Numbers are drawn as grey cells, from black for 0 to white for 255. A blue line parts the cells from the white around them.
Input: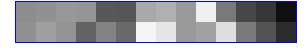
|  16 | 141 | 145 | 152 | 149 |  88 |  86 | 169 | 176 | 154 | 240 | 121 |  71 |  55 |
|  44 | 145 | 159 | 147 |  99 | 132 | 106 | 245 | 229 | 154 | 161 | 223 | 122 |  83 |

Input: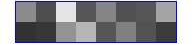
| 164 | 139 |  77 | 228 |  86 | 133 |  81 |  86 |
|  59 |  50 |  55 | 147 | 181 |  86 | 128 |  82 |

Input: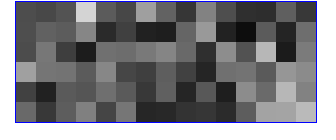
|  56 |  77 |  72 |  83 | 212 |  91 |  71 | 159 |  98 |  54 | 130 |  78 |  47 |  45 |  95 |
| 110 |  78 |  97 |  92 | 134 |  42 |  64 |  33 |  30 | 101 | 153 |  34 |  13 |  91 |  36 |
| 123 |  76 | 119 |  62 |  28 | 112 | 109 | 121 | 133 | 105 |  47 | 141 |  82 | 183 |  27 |
| 139 | 160 | 117 | 115 |  91 | 135 |  70 |  63 |  94 |  65 |  37 | 112 | 115 |  90 | 150 |
| 130 |  65 |  33 |  90 |  85 | 111 |  90 |  56 |  96 |  37 |  88 |  30 | 140 | 106 | 183 |
| 186 | 105 |  56 |  93 | 128 |  69 | 118 |  38 |  40 |  51 |  54 |  43 |  93 | 163 | 164 |

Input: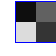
|  97 |  14 |
|  52 | 220 |

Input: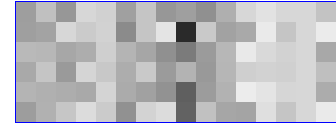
| 195 | 158 | 192 | 151 | 215 | 209 | 160 | 197 | 151 | 159 | 144 | 175 | 215 | 226 | 215 | 215 |
| 235 | 159 | 163 | 215 | 203 | 210 | 139 | 197 | 228 |  42 | 201 | 162 | 169 | 234 | 197 | 215 |
| 168 | 185 | 183 | 167 | 173 | 207 | 180 | 166 | 144 | 123 | 155 | 183 | 233 | 217 | 210 | 215 |
| 191 | 169 | 197 | 154 | 213 | 200 | 173 | 201 | 155 | 179 | 153 | 182 | 207 | 210 | 208 | 215 |
| 172 | 180 | 176 | 173 | 169 | 212 | 171 | 161 | 146 |  95 | 156 | 178 | 236 | 228 | 214 | 215 |
| 234 | 157 | 177 | 198 | 220 | 203 | 145 | 211 | 220 |  98 | 193 | 166 | 164 | 223 | 197 | 215 |

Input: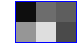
|  94 |  14 | 109 |
|  74 | 150 | 222 |
